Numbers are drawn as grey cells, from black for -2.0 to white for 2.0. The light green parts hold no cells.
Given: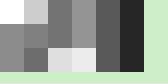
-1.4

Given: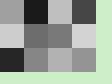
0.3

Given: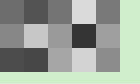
0.2

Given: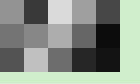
-1.7

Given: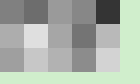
1.3

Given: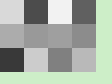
0.9
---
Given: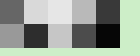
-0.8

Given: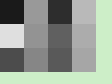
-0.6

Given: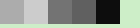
-0.5

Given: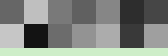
-1.1

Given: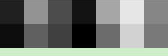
1.3

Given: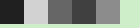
-1.0

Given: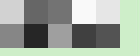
-1.0

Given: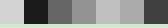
0.7
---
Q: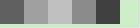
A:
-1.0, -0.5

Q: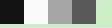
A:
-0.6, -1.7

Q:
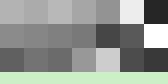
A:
-1.4, -0.5

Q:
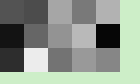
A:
0.8, -1.3

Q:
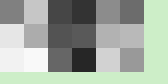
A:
-0.3, 1.8

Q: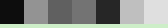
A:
1.5, -1.8

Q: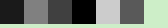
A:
-0.6, -1.6

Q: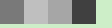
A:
-1.0, -0.1

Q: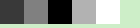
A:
2.0, -1.1

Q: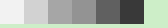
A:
-1.1, 1.8
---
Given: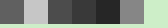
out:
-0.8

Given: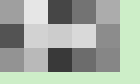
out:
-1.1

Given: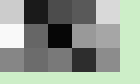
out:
-0.1

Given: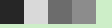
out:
-0.3

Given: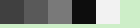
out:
-0.1

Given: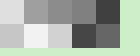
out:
1.3
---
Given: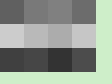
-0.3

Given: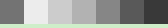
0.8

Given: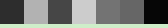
1.2

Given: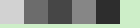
0.1

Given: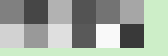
-0.7

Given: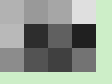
1.5

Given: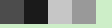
0.4

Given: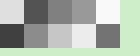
0.4

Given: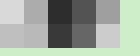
-0.7
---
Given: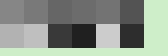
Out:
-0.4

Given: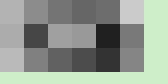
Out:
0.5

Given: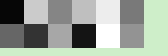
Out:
0.1

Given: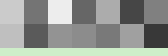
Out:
1.7

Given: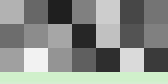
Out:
0.6

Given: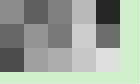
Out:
-0.1
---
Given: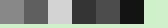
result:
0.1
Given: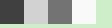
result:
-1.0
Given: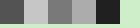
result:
-0.7
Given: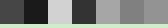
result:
-0.9
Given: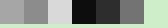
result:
0.6
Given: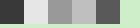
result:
-1.1
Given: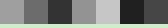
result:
0.5
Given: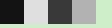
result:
-1.7
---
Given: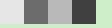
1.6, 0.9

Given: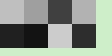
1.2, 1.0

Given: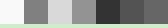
1.9, 1.4

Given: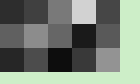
1.3, 0.3

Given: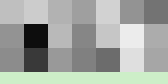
1.7, 1.5

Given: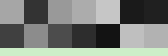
1.1, 1.0

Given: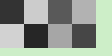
1.3, 1.2
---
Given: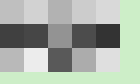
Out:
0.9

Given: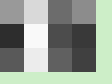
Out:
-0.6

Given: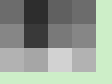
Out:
0.8

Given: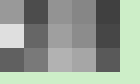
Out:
-0.5

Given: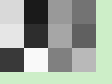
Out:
-1.1

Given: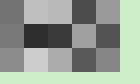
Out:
0.2

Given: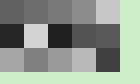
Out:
0.6

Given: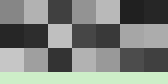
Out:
1.1

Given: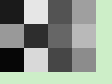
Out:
-1.9

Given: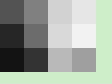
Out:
-1.7
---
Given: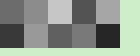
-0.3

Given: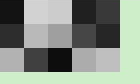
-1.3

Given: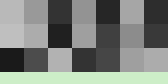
1.0

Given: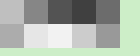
1.0

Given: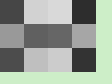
0.4

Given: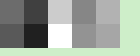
-0.3

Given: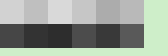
1.3

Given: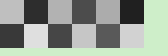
1.0

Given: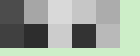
-0.8
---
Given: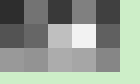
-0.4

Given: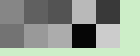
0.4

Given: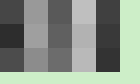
0.5

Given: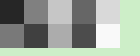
-1.0

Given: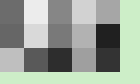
1.4

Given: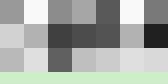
0.8

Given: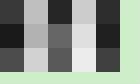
0.8

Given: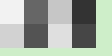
-0.7

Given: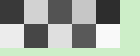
-0.9
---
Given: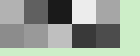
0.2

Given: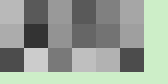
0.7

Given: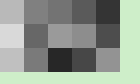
1.4

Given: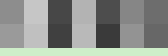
0.4

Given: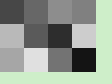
0.9

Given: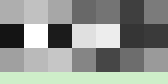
-1.7

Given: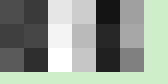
-1.0

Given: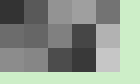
-0.3

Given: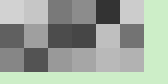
-0.5
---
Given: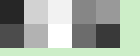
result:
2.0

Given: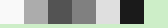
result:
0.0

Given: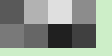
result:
-0.4

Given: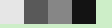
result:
-0.6

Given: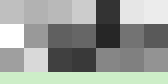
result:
0.1

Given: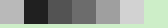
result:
-0.3

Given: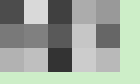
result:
-1.2

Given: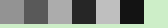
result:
-1.4

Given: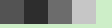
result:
-1.3

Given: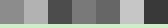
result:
-0.4
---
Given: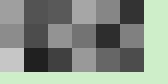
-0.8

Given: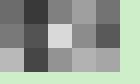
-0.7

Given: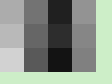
-0.4

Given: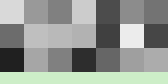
1.0

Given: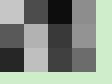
0.8

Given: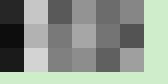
0.8

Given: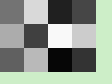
-1.0

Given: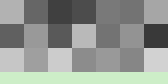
0.4

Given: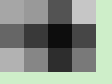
-1.1

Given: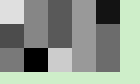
0.1
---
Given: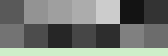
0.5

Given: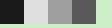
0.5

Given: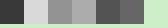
0.3

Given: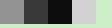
-1.8

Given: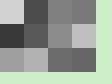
0.0

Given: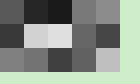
-1.6

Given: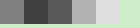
-0.6

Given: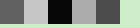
-1.9

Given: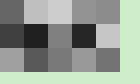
1.2

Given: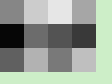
1.6
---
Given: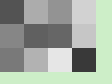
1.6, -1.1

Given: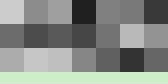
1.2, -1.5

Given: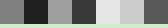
1.6, -1.5

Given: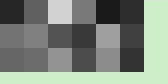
1.3, -1.6

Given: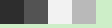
1.8, -1.3

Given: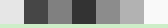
1.9, -1.2

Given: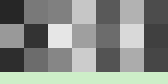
1.6, -1.4

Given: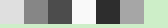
1.9, -1.3

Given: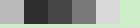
1.4, -1.3
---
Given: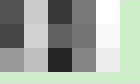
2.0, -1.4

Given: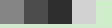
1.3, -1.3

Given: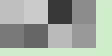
1.2, -1.1

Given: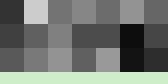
1.2, -1.8

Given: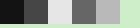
1.6, -1.7

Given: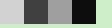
1.3, -1.8
